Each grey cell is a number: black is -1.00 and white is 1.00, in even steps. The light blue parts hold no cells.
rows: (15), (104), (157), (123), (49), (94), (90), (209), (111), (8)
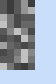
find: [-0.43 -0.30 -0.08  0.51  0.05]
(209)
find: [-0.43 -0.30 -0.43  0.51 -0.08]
(94)
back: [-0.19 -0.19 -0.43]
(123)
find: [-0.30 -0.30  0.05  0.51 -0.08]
(111)
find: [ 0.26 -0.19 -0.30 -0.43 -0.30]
(90)
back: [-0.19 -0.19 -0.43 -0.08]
(123)

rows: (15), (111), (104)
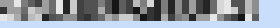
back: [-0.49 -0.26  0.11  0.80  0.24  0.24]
(104)
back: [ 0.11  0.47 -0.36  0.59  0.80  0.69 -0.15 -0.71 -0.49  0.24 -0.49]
(111)
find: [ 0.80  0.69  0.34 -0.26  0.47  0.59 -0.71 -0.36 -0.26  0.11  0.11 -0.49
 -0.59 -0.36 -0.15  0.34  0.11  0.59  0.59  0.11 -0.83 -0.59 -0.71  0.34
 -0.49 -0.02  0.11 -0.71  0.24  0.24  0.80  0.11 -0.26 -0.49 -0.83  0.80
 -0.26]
(104)
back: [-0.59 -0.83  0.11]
(104)
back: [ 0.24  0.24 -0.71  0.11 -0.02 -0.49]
(104)
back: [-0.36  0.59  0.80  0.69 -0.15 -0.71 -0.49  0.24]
(111)

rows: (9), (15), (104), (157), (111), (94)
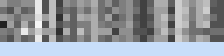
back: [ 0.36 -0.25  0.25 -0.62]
(104)
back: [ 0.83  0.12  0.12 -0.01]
(9)
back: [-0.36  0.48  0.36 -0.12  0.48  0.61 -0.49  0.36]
(157)
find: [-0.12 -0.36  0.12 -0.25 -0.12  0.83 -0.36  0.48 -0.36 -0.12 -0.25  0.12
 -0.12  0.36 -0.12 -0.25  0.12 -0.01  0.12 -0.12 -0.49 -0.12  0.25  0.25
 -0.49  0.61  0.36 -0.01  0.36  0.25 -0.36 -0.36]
(94)

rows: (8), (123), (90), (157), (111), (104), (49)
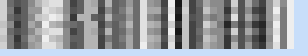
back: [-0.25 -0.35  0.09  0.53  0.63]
(123)
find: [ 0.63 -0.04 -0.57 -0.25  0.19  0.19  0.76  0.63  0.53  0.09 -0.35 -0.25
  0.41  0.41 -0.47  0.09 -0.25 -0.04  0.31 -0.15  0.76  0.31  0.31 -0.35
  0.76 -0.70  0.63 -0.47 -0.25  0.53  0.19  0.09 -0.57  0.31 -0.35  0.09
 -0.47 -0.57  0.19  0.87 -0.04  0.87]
(123)

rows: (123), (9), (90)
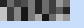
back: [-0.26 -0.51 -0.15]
(9)
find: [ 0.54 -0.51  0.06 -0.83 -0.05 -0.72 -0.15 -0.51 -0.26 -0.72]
(9)
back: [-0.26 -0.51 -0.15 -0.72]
(9)

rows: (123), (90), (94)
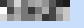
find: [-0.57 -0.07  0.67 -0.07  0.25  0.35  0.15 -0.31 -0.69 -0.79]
(123)
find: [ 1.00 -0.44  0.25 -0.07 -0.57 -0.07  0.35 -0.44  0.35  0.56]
(90)
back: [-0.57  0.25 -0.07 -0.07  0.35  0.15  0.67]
(94)
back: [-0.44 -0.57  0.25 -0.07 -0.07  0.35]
(94)
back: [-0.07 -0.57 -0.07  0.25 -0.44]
(90)
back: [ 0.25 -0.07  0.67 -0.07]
(123)

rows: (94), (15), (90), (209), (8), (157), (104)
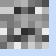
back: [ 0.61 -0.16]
(8)
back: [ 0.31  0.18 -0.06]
(90)
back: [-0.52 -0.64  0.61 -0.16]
(8)
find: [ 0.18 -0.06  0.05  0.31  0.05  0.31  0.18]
(209)
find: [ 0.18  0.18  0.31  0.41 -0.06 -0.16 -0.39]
(94)
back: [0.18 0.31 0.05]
(209)
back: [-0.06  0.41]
(94)

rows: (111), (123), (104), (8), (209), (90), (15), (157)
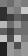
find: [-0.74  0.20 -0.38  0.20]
(15)
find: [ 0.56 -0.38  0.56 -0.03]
(90)
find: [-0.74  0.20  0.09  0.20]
(157)
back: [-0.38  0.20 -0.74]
(15)

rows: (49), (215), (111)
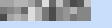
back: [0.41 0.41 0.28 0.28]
(49)
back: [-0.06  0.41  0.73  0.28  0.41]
(111)
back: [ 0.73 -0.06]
(49)

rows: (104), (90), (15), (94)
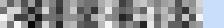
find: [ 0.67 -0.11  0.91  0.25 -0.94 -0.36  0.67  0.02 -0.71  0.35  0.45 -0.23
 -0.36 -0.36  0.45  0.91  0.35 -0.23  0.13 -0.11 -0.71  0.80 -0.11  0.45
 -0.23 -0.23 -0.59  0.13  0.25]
(94)
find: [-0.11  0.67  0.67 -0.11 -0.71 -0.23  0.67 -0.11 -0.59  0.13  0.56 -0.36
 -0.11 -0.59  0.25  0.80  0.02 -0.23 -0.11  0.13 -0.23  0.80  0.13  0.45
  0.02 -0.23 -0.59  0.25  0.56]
(90)
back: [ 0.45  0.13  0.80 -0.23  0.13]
(90)
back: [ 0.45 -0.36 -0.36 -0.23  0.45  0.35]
(94)
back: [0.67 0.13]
(104)

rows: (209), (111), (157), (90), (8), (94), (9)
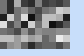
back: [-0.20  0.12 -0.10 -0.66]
(111)
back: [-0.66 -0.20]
(9)
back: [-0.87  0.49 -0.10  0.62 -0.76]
(90)
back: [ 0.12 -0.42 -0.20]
(8)

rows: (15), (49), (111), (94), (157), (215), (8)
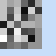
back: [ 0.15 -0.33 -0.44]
(157)
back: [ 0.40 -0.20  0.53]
(94)
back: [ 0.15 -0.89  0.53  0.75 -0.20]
(215)
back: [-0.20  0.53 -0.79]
(94)

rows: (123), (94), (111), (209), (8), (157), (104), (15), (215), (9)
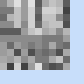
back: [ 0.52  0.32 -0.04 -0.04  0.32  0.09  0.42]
(215)
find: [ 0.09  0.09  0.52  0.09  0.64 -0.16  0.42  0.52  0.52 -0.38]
(209)
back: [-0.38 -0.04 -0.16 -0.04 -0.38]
(15)

